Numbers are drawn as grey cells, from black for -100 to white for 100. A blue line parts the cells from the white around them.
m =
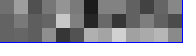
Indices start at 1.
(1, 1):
-12
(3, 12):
43
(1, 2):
24
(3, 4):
12
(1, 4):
-7
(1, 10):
-24
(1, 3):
-37
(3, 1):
-22
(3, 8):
29
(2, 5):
57
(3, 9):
64
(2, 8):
-18

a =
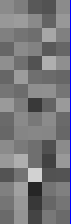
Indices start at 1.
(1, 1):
9
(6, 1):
-20
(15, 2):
19
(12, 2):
37
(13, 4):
-36
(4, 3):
2
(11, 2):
-4
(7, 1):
-8
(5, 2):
-12
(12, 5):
20
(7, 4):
13
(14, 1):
0
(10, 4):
5
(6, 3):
-13
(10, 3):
6
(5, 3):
-36
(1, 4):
-36
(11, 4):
-37
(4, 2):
9
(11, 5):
9
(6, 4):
-16
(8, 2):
-3
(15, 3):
-56
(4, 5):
-20
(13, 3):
65
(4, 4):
-30

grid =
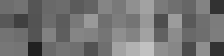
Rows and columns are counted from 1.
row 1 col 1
-14
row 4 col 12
13
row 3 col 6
4
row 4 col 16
-61
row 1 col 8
4
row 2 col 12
-39
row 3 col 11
27
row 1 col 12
-4
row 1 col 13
-13
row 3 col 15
-14
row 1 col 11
27
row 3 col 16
-2
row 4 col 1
-7
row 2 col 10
-9
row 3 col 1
-10
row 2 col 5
-28
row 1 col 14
-20
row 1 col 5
-15

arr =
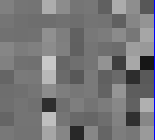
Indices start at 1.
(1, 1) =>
0
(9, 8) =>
-14
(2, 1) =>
-8
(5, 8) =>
15
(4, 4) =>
10
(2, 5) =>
-11
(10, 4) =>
30
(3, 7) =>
-6
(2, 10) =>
5
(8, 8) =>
-3
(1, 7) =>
-7
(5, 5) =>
-20
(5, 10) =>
32
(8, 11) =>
38
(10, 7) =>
6
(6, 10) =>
-65
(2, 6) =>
-14
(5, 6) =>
-13
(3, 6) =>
-24
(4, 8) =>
-13
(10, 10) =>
-7
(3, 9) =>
9
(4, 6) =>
-25
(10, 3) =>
-10
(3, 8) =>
-3
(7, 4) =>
10
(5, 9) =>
-51
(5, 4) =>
57
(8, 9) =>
7
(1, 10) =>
11
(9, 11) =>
6

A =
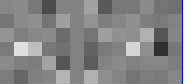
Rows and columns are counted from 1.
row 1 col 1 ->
5
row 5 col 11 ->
5
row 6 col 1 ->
-3
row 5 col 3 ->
-2
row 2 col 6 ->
2
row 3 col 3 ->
7
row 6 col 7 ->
38
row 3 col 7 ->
-9
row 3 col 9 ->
14
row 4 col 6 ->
2
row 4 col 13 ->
-7
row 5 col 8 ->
3
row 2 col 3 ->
13
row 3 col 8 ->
24
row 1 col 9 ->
-6
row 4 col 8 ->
-5
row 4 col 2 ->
75
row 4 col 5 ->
-11
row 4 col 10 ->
67
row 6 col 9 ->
4
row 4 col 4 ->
-7
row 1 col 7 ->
26
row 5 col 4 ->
29

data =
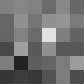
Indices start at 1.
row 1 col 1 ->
0
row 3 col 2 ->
2
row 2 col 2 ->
13
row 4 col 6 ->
-32
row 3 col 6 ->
-22
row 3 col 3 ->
-16
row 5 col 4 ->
-21
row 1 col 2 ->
5
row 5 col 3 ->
-26
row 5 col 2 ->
-73

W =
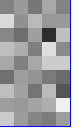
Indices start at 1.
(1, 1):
2
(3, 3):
25
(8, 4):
36
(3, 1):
5
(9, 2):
22
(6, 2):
23
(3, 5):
50
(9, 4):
-3
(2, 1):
70
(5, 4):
61
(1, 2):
21
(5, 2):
0
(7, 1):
49

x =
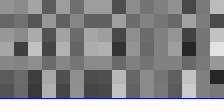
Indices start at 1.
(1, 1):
15
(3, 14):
-48
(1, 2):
8
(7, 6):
13
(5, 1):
6
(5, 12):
1
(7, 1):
-35
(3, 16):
52
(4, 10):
16
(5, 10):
1
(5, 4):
-15
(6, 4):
32
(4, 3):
52
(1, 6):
-14
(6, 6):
12
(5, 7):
8
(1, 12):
0
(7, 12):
-6
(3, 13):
16
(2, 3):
-33
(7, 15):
1
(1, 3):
29
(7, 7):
-46
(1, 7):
23
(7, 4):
38
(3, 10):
11
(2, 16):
-42
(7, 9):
52
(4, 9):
-60
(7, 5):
-46
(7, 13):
-29
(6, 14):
51

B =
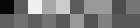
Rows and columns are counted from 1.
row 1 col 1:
-95
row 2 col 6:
21
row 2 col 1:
-25
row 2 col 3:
-27
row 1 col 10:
-8

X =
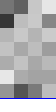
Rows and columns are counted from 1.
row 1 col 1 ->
-8
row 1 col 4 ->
80
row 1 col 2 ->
-24
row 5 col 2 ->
52
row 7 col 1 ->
17
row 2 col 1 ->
-58
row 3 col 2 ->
57
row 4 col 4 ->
23
